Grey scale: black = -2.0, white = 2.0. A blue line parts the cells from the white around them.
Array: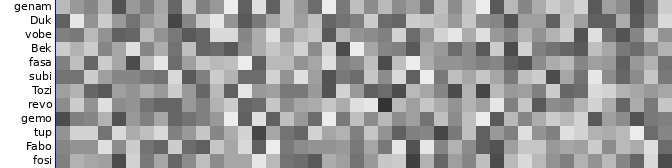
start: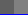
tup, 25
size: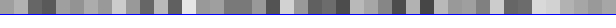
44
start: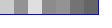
revo, 2
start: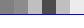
fasa, 21
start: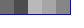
Tozi, 24

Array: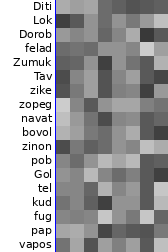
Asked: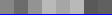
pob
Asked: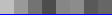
navat
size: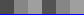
6
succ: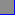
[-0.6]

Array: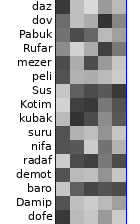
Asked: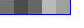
Pabuk
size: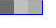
3
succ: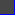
[-0.7]

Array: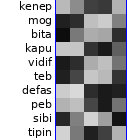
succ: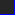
[0.0]
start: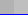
peb, 1
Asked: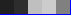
mog
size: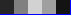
5

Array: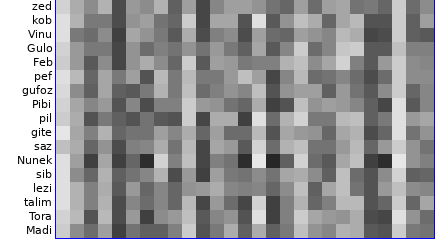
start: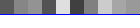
Tora, 11
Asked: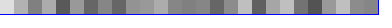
lezi
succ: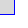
[0.2]
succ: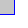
[1.2]
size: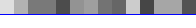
14
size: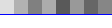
8

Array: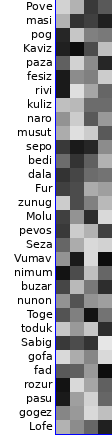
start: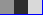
Molu, 2
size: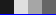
4

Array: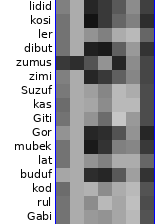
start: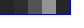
Gor, 3
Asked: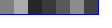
lidid
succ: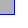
[0.2]
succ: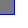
[0.7]

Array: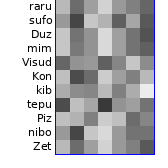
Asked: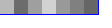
raru
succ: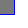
[0.3]
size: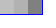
3

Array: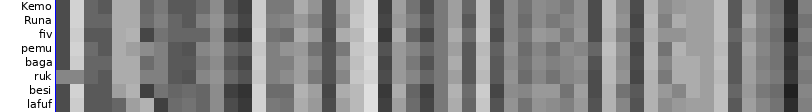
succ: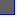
[0.3]
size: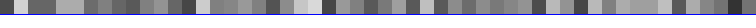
54
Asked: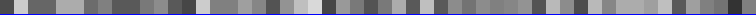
baga
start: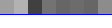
besi, 5
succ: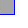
[0.1]
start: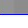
lafuf, 35
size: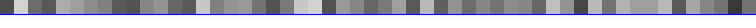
54

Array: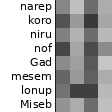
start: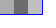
Miseb, 2
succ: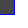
[0.6]
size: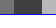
4
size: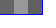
3
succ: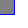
[0.8]

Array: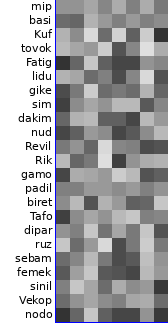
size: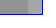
3
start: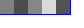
lidu, 4
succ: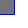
[0.6]
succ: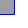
[1.1]
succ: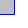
[0.3]
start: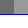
ruz, 2

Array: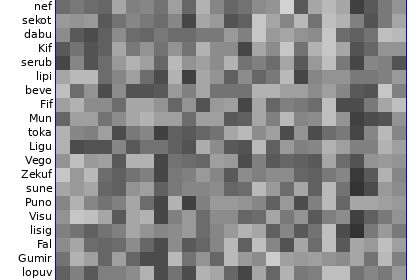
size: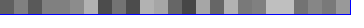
25
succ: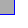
[0.2]
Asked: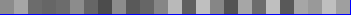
Fal
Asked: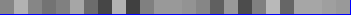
Puno
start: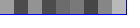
toka, 16
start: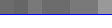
dabu, 6
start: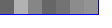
nef, 10

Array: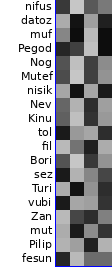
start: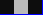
muf, 2
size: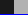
2
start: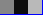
muf, 1

